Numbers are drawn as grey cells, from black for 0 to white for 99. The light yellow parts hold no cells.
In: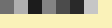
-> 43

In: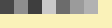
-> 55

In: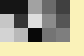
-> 45

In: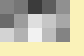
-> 61

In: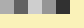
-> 58

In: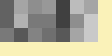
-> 51

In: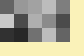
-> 49
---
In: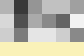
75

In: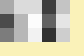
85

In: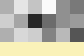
97

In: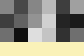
72

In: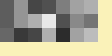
49

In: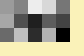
92

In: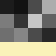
7

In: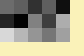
19

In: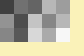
39

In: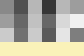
21
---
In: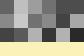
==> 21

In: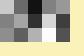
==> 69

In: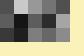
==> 49

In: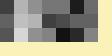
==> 7

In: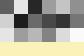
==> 51

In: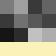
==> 17

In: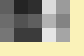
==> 23

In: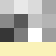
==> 48

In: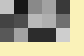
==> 17
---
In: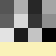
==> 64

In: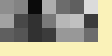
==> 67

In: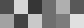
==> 43

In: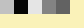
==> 51

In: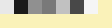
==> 47

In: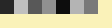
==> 56

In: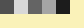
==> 64

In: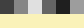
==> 39

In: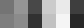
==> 79
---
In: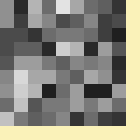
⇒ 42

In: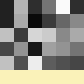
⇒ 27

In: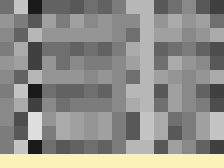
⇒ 48

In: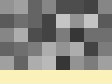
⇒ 39

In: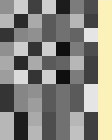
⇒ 71

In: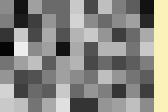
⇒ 82

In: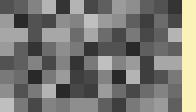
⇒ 55

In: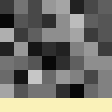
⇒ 41

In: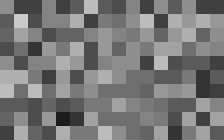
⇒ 39
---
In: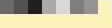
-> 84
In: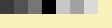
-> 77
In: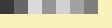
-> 81
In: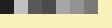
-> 65
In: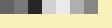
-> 91
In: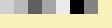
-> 91
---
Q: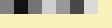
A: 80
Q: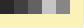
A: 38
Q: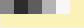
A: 36
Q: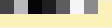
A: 12
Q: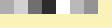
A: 17
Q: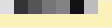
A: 46
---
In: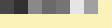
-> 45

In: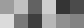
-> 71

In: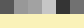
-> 77

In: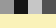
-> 8

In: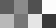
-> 46

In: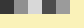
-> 84

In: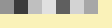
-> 37
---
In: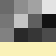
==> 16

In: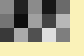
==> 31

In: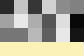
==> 37

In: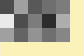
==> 57

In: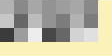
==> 40

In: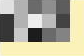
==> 11
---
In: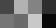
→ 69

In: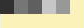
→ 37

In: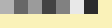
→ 50

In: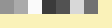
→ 32

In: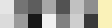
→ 32

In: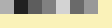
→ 82
